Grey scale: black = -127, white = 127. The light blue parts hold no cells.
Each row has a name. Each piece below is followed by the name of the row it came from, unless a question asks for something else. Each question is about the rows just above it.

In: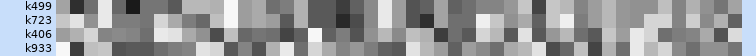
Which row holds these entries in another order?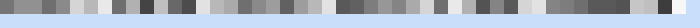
k933
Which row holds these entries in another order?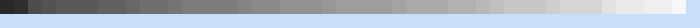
k723
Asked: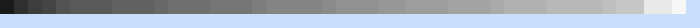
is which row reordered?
k499
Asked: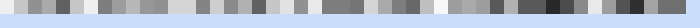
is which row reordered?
k723
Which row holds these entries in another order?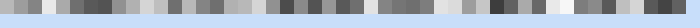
k406

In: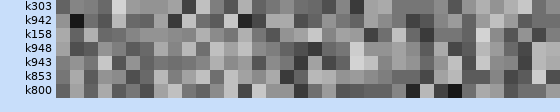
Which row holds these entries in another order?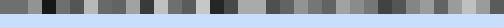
k942
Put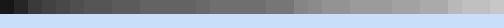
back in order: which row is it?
k942
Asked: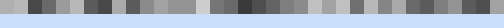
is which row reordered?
k948
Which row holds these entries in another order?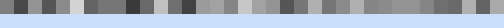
k158
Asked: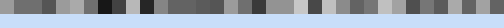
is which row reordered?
k800
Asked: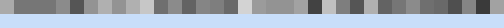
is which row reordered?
k303

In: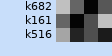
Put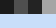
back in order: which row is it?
k516
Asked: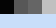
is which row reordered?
k682
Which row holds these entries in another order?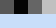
k682

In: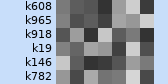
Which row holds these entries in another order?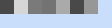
k782
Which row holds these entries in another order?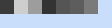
k608
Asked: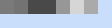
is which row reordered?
k782
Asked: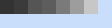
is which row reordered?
k146
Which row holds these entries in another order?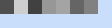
k19
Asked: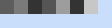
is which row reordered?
k918
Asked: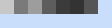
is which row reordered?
k146

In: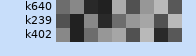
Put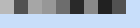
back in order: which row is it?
k239
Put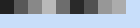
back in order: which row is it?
k640
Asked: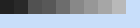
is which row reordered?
k402
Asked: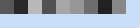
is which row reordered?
k402

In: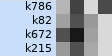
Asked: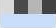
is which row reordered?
k786
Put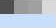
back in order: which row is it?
k82
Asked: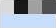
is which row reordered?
k672
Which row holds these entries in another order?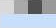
k215
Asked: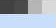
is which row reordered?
k786
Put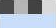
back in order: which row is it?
k786
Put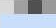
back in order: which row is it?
k82

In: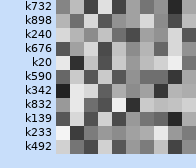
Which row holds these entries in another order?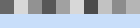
k676
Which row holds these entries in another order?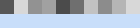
k240
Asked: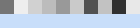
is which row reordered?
k20
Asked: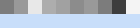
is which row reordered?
k233
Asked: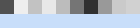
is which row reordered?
k20
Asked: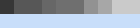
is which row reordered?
k590

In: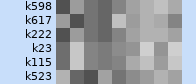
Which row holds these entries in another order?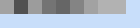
k222
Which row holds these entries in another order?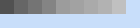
k598

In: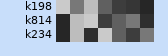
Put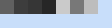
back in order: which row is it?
k198
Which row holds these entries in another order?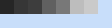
k198
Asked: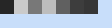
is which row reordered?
k198
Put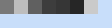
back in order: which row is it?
k198
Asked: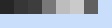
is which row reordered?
k198
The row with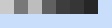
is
k198
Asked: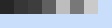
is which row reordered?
k198

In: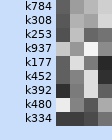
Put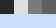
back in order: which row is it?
k177
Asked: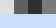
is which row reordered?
k392

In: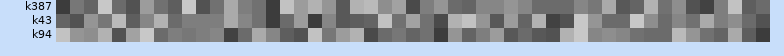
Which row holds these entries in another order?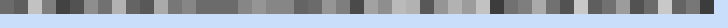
k387
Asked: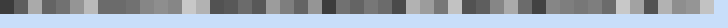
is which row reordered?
k94
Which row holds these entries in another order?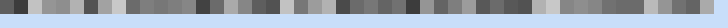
k94
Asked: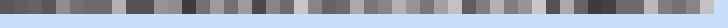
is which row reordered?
k387

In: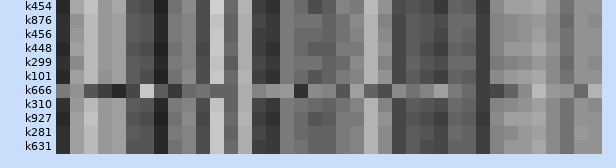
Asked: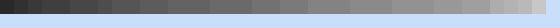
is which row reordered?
k456
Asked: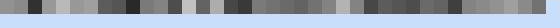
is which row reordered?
k310

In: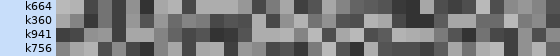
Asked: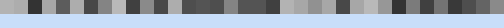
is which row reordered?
k756
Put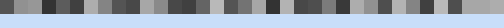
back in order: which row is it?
k941
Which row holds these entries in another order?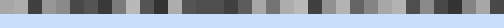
k756
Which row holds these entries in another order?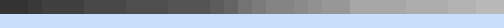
k664
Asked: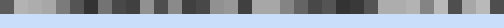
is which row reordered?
k941

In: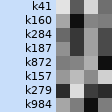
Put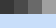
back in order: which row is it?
k284
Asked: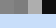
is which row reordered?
k872
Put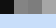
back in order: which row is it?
k160
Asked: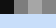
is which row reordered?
k160
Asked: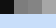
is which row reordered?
k160
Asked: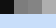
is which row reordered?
k872
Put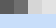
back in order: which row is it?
k41

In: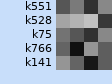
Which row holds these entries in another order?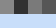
k551
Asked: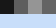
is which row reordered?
k141
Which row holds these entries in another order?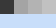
k528

